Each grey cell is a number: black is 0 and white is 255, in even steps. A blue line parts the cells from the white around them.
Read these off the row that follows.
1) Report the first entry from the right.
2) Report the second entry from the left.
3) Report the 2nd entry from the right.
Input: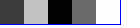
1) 253
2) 193
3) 107

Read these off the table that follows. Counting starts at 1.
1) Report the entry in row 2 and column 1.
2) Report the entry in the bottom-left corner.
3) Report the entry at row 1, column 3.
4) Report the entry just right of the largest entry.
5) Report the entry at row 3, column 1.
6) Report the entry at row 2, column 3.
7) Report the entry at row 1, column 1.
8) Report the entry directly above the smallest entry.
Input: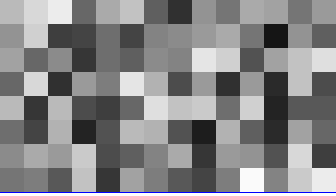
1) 147
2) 117
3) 236
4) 131
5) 162
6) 62
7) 186
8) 162

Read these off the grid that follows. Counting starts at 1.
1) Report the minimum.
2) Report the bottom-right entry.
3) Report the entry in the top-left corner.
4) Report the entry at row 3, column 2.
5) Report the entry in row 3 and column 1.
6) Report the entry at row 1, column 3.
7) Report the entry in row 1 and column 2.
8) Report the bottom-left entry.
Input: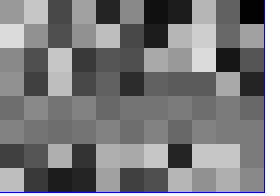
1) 2
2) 137
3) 153
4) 79
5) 137
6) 72
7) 198
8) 190

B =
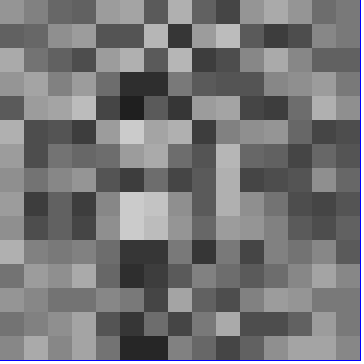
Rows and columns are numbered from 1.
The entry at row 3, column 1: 170
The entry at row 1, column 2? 129
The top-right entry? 121
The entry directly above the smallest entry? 46
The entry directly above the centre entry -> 109
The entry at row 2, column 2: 103
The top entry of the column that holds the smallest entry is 164
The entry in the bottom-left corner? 135
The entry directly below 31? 203
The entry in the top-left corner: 149
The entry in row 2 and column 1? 97
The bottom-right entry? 135
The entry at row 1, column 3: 103
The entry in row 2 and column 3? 143
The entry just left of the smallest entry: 69
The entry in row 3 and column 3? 97
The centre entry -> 69

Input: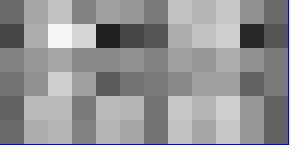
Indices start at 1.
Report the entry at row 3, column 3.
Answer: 165
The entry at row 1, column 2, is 165
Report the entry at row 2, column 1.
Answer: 69
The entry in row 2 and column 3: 247
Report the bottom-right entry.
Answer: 98
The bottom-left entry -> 106
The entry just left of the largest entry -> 173
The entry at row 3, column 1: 130
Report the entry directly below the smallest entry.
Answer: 138
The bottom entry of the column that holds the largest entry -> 180
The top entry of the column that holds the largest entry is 193
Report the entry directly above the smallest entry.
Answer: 159
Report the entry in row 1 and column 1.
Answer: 106
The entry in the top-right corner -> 106

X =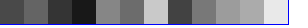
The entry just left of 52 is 100
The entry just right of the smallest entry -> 134
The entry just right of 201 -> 66

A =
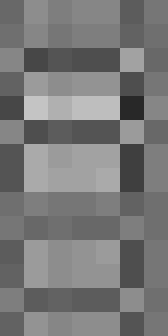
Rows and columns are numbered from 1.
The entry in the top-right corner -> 118
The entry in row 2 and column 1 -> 111
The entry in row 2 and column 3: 118
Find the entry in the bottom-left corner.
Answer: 98
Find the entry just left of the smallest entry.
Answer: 190
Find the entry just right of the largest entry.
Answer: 176
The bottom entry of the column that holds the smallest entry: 84
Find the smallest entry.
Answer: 40
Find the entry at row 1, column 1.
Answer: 104
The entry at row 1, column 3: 126
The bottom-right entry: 118
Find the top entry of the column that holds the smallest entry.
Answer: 92
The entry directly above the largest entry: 155
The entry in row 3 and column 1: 134
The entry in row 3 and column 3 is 84
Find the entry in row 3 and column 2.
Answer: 71
